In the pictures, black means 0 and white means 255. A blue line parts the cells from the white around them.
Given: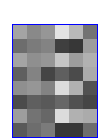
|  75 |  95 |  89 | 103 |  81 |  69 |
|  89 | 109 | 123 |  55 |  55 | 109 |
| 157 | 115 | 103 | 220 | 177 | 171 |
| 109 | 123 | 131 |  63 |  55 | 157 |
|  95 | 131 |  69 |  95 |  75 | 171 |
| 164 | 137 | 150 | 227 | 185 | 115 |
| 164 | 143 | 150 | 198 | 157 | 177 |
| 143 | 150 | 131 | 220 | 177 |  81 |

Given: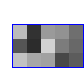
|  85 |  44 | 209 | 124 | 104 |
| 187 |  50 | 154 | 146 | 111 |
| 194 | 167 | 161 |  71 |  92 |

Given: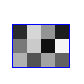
| 177 |  83 | 163 |  98 |
| 121 | 202 |  16 | 244 |
|  43 | 214 | 148 |  29 |

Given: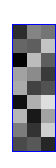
| 182 |  25 | 162 |
| 124 |  51 | 207 |
| 170 |  66 |  82 |
|  74 |  88 |  38 |
| 102 |  94 | 195 |
|  45 | 132 | 117 |
| 162 | 139 |  58 |
|  17 | 176 | 222 |
|   3 | 188 |  94 |

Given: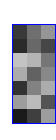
|  26 |  63 | 157 |
| 172 |  98 | 136 |
|  42 | 104 |  70 |
|  57 | 111 | 149 |
|  50 | 130 | 172 |
| 195 | 180 | 118 |
| 157 | 187 |  84 |

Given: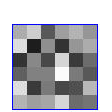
| 221 |  29 | 143 |  51 | 150 | 172 |
| 221 |  58 | 122 |  72 |  80 | 185 |
|  96 | 129 | 129 | 251 | 122 |  88 |
|  51 | 136 |  72 | 213 |  58 | 108 |
| 179 | 158 | 166 | 213 | 108 | 116 |
| 172 | 205 |  88 | 158 | 179 | 150 |

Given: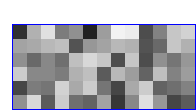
| 144 | 105 | 136 | 111 | 191 | 216 | 198 |  77 | 198 |  77 | 144 | 117 | 151 |
|  70 | 124 | 117 | 210 | 169 | 204 | 117 |  70 | 169 | 204 |  99 | 111 | 130 |
| 204 | 136 | 136 | 124 | 177 | 191 |  91 | 184 | 157 |  99 | 191 | 130 | 157 |
| 163 | 169 | 184 | 191 |  83 | 151 | 163 | 184 | 177 |  83 | 105 | 198 | 177 |
|  48 | 177 | 224 | 124 | 144 |  34 | 157 | 242 | 236 |  77 | 130 | 198 | 210 |
| 144 | 216 |  91 | 204 | 111 |  99 | 163 |  55 | 136 | 224 | 151 |  70 |  91 |
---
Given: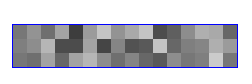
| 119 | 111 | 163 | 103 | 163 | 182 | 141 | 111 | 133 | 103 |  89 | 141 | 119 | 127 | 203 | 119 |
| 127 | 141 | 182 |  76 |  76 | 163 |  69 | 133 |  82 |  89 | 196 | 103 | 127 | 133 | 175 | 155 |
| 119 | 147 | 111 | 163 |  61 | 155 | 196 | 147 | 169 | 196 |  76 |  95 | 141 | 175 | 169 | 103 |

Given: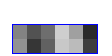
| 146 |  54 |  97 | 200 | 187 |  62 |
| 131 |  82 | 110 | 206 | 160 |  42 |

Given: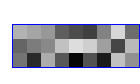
| 116 |  42 | 172 |  88 |   6 |  82 |  27 | 193 | 145 |
| 101 | 124 | 137 | 193 | 221 | 207 | 159 |  70 | 185 |
| 178 | 165 | 152 |  94 |  76 |  64 | 130 | 214 | 109 |

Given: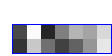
|  52 | 200 | 112 |  65 |  98 | 150 | 231 |
|  73 | 251 |  38 | 127 | 180 | 164 | 216 |

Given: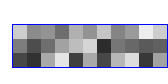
|  71 |  50 | 169 | 229 |  63 | 169 |  71 | 183 | 221 |  56 | 162 |
| 125 |  77 | 110 | 162 | 189 | 213 |  44 | 118 | 104 |  90 |  96 |
| 205 | 139 | 147 | 110 | 176 | 147 | 197 | 132 | 154 | 237 | 205 |

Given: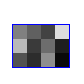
|  82 |  44 | 143 |  10 |
| 185 |  58 | 109 |  31 |
| 128 |  96 |  66 | 221 |

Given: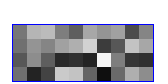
| 112 |  35 |  67 | 202 | 195 | 100 |  15 | 106 | 175 | 141 |
|  87 | 141 |  94 |  41 |  48 |  35 | 245 | 126 |  54 |  48 |
| 112 | 148 | 133 | 161 | 175 | 210 |  60 |  87 | 195 | 167 |
| 119 | 181 | 187 | 126 |  94 | 167 | 148 | 161 |  75 | 133 |
